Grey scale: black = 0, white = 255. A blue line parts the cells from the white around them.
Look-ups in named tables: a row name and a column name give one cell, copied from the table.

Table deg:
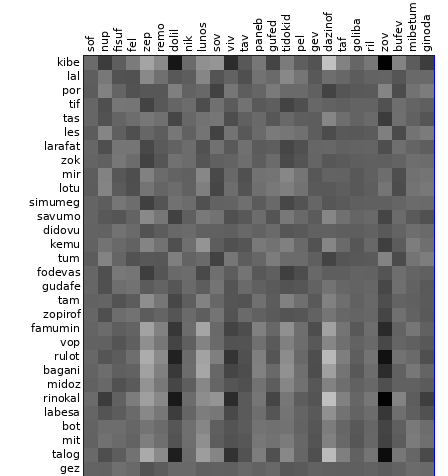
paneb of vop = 112
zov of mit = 66
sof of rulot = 103
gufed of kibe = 68
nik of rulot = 107
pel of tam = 111
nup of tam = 100

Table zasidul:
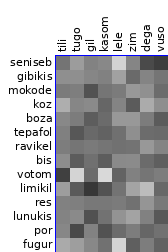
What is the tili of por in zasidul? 135
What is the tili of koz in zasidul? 174
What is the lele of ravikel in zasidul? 113
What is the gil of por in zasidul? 130
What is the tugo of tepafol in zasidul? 87
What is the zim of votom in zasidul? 129
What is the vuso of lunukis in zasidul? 88
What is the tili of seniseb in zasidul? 116
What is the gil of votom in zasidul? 108

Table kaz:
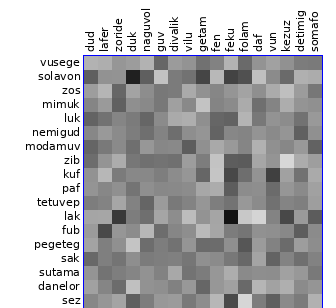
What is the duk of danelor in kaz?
192
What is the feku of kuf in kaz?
72
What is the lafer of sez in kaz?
150
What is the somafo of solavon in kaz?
172
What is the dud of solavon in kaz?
95
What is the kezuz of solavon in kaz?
106
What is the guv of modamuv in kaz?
135
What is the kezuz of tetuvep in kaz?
132

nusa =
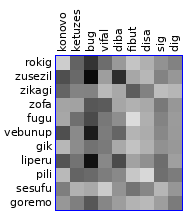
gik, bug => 114
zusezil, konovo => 79
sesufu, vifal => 203
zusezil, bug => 10
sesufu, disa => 135
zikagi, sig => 189
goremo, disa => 185
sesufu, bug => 169
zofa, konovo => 164
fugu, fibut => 220
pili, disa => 216
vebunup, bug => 27
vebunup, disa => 172
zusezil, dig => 151
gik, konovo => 183
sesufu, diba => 147
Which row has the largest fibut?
fugu

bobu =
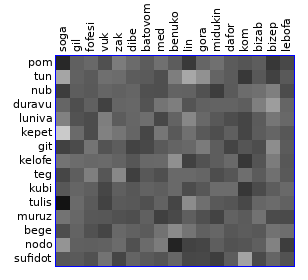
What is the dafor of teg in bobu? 86
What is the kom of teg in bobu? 110
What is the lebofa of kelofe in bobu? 87
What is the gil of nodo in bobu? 96
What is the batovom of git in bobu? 72
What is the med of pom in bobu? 112
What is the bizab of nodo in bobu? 95
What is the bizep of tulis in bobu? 107
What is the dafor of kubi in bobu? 108
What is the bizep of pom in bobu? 55
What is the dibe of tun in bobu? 92
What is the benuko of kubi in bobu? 105
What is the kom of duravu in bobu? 94
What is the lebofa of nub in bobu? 76
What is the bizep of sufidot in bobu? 101
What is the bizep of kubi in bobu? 93
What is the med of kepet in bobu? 118
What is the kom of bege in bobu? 92

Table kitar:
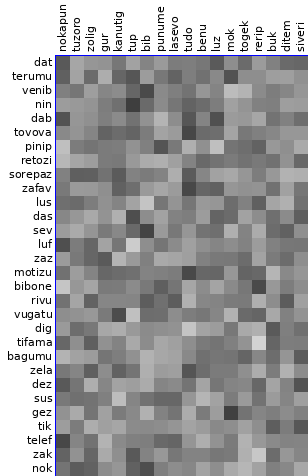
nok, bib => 78
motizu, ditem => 137
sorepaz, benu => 134
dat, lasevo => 124
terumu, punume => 120
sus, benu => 181
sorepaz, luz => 162
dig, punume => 143
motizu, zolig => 132
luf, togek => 130
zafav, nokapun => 121
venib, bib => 74
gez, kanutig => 123
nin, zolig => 148
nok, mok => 170
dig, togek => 169

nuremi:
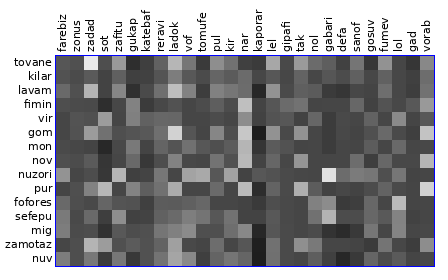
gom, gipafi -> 73
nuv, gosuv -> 101
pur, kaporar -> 45
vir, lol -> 138
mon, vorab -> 72
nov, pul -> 115
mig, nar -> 136
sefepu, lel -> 88
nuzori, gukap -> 64
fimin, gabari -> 70
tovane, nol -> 107
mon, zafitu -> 72
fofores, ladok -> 91
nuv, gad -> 69
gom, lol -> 74
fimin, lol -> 72

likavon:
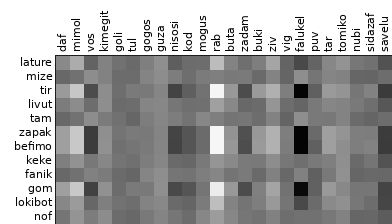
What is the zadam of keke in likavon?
122
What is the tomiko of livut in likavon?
131
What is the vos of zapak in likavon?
60
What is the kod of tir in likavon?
95
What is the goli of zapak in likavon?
116
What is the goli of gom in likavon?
108

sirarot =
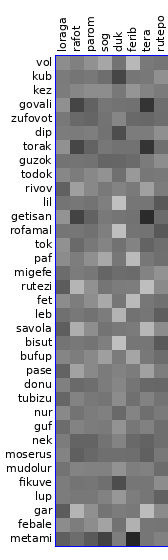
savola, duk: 121
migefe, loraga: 108
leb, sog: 124
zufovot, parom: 101
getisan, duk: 117
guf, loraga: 108
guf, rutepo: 110
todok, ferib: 153
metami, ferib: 38
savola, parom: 142
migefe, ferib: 107
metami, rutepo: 129
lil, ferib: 118
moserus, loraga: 131
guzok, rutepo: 141
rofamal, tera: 115
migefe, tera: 131
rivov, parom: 136
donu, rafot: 106
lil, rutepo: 88

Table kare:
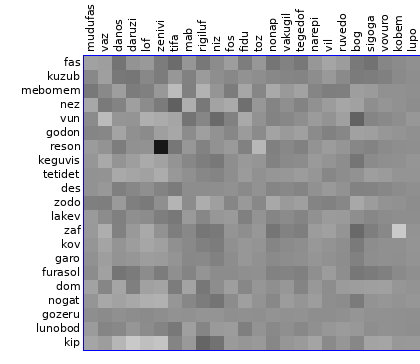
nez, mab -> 174
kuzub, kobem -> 138
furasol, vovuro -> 128
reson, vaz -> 147
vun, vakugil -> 135
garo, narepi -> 149
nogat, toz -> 147
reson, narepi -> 147
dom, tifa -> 124
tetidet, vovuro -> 155
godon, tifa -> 167
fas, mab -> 150
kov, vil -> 147
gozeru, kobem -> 144

